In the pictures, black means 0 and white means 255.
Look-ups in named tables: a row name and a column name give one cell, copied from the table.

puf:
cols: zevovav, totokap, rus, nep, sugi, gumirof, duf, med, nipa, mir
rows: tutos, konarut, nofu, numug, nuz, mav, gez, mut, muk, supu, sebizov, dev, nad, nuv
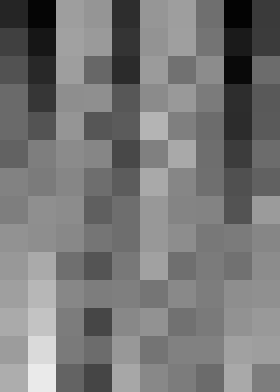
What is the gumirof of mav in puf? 128
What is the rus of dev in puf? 124
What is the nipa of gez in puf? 80
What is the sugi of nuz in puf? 91
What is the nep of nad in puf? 108
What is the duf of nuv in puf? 124
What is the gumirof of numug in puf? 139
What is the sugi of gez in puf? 92

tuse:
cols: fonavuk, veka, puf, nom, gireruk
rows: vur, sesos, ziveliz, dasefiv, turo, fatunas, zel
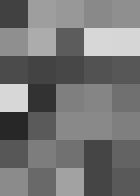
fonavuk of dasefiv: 215
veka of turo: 90
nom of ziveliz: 82
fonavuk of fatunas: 87
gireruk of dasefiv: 112
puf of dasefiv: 127
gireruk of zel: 89
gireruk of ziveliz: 87
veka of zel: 105
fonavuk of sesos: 143

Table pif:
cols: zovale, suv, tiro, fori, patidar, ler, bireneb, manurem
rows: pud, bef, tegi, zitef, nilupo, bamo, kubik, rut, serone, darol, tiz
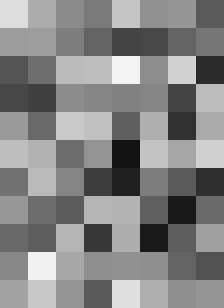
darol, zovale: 135
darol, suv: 241
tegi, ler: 141
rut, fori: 180
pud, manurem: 91
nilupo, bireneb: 49
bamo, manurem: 208
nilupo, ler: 175
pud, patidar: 197
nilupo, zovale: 154
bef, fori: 99
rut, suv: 108
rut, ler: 96
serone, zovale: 104
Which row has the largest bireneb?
tegi

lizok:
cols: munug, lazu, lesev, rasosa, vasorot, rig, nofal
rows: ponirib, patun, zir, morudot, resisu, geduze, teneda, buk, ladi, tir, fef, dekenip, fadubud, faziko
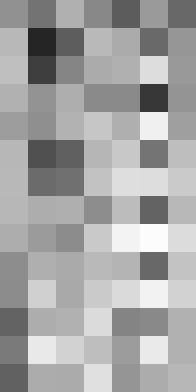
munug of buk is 183
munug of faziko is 97
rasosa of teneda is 194
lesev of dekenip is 177
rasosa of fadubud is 190
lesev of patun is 93
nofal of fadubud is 177
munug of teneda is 184
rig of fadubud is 234
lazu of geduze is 80
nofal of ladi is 220
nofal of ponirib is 104
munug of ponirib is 145
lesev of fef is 169
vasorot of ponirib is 92
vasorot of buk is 188
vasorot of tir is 180
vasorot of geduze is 200
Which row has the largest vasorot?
ladi

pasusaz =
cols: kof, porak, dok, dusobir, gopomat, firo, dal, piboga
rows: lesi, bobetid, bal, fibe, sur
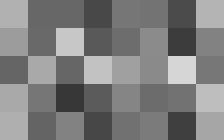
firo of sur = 123
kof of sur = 175
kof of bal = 101
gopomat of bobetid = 109
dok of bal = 102
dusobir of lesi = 72
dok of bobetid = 199
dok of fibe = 55
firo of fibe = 108
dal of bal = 214
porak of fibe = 118
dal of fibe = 114
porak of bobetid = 105
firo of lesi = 115

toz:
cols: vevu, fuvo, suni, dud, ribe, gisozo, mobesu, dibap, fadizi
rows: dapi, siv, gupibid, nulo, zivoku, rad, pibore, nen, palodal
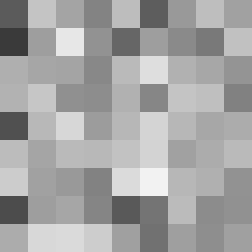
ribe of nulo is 177
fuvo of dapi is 196
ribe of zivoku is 183
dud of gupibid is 136
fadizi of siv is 193
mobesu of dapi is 153
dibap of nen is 140
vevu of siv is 58
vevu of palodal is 172
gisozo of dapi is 93
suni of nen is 166
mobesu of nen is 187
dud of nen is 133
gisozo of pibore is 242
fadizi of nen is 145
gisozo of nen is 116
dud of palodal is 205
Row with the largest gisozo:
pibore

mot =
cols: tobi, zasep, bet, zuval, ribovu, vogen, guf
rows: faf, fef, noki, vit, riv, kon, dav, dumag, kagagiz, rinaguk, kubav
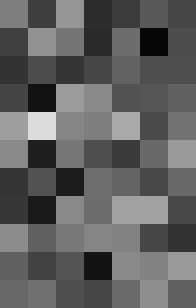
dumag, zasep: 26
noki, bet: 53
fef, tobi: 64
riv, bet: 133
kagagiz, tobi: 140
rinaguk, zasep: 66
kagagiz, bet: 121
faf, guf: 70
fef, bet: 117
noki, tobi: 51
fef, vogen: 7
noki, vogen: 78
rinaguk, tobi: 97
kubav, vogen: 141

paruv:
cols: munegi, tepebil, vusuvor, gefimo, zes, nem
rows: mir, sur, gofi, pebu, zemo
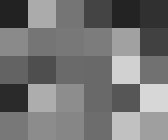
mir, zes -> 35
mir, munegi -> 34
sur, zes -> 161
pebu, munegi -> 42
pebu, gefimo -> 105
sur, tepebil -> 117
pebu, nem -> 215
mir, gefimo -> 68

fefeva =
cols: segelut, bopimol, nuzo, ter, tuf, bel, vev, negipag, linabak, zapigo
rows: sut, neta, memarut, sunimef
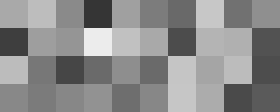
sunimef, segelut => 136
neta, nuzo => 149
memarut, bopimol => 119
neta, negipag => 180
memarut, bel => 106
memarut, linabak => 188
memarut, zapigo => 77
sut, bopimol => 189
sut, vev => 105
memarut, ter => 106
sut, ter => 53
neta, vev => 76
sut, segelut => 169
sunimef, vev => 198
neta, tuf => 193

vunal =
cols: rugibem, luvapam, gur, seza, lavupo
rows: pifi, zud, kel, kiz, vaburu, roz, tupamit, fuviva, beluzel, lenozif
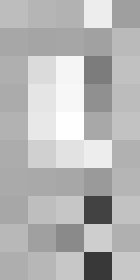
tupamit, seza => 154
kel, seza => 124
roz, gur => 226
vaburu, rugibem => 178
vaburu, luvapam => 232
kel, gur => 245
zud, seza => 161
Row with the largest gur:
vaburu

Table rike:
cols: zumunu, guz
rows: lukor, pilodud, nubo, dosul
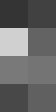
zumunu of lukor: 52
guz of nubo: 116
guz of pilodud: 99
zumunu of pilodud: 208
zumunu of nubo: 121
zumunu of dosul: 72
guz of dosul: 96
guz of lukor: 65

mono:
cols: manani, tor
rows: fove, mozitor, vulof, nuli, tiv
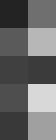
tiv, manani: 57
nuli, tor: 216
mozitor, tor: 183
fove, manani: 35
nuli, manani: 78
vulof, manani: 64
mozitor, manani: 90
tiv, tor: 160
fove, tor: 111
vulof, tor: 59

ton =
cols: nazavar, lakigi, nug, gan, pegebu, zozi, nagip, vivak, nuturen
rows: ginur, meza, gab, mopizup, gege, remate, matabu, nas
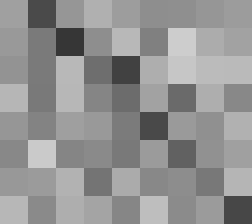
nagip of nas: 139
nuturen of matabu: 181
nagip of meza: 205
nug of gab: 184
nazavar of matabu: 152
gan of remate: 138

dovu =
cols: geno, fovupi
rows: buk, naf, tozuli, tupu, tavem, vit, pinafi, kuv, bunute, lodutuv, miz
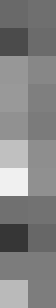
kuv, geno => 112
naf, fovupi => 107
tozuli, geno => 151
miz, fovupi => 125
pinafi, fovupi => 144
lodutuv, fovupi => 124
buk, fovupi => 111
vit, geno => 192
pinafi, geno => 240
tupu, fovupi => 127
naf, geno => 75
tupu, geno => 153

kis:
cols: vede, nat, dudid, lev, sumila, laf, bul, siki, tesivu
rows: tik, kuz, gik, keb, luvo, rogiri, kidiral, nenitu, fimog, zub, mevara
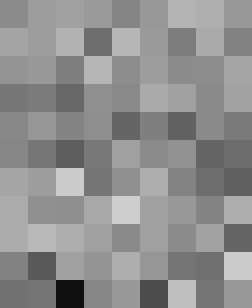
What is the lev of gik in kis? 181
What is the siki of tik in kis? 175
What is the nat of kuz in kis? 157
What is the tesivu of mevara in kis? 153
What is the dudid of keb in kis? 103
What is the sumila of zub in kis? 174
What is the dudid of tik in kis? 161
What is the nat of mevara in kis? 116
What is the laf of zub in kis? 150
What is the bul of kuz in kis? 124
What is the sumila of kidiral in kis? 144
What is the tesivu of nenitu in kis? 173
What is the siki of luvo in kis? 138
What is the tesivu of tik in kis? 153
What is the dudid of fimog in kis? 173
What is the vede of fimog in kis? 172
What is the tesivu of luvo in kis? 122
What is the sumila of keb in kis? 137
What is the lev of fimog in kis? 160

